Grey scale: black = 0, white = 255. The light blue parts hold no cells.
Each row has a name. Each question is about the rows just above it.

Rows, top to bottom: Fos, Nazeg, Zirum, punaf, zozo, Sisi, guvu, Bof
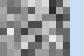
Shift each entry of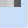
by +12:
[205 217 102]
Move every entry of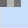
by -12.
[ 93 169 106]
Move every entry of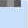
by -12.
[ 93 133  78]
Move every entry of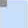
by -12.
[133]
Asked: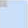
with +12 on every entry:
[205]
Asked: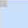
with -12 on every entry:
[181]
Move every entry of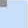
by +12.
[157]

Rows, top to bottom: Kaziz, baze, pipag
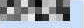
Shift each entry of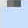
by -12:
[210 108  82]
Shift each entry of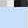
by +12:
[209 246  36  62]
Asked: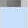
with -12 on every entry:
[139 108  96 185]
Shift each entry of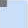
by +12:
[132]
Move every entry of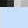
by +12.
[ 36  62 221 193]
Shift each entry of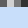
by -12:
[ 82 197 108  38]
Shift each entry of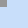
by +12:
[163]

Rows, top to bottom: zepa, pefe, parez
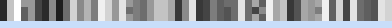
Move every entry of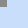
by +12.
[150]
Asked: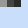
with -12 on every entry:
[140  56  30]
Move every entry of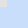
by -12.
[215]
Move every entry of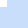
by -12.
[242]

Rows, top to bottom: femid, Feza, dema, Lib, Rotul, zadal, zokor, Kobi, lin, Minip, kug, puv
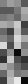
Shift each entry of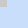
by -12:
[189]
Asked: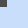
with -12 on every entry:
[65]

